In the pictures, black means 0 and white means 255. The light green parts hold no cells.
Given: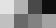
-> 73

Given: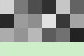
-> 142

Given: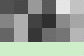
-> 66

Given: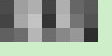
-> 195

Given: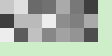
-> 186

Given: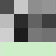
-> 98

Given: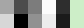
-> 124
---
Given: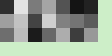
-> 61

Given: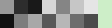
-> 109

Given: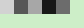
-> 23

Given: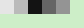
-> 101

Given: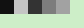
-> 125

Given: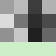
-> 32

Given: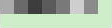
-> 206

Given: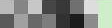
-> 27

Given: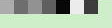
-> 236
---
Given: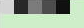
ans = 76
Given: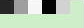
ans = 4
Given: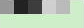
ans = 207
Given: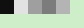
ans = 124
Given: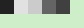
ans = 100
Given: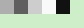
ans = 249
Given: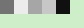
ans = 199
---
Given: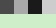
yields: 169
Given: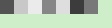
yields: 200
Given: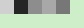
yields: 37
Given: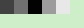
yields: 112
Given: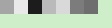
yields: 233
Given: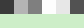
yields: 180
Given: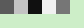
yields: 195
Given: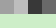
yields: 189
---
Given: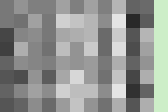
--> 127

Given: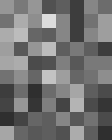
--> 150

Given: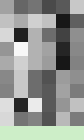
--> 116

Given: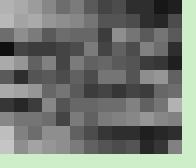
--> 156

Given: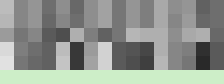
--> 149

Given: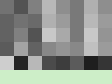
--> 128
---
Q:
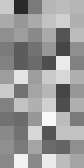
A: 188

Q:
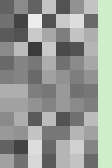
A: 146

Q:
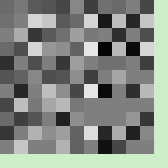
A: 127

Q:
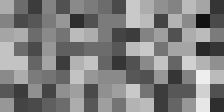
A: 165

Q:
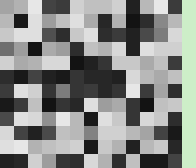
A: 231
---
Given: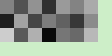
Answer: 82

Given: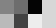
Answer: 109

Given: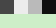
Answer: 236

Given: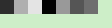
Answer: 175

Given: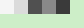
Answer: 219

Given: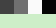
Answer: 112

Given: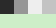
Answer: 150

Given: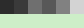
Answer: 58

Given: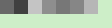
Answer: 64
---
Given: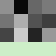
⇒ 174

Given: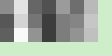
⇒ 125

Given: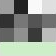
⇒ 119

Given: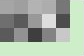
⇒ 153

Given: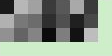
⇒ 80

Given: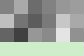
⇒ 122
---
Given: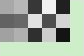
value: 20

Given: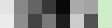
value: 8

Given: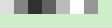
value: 48

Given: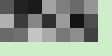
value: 19

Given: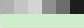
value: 29

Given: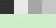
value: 50

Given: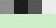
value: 29

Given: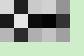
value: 4

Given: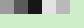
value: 22
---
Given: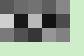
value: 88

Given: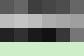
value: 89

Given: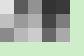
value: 225

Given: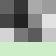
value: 99

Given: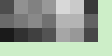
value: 77

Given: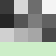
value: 59
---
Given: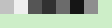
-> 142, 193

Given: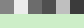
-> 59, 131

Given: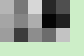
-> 79, 157

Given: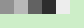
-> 237, 145

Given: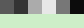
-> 12, 89

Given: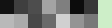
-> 55, 185

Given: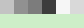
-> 217, 195

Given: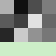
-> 125, 38
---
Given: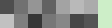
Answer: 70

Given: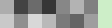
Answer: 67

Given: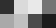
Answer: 47

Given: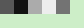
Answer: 87

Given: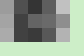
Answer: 58

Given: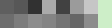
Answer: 65
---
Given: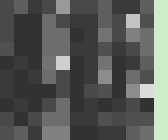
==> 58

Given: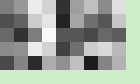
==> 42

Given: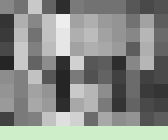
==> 128

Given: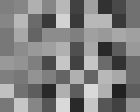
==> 134

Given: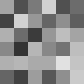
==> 157
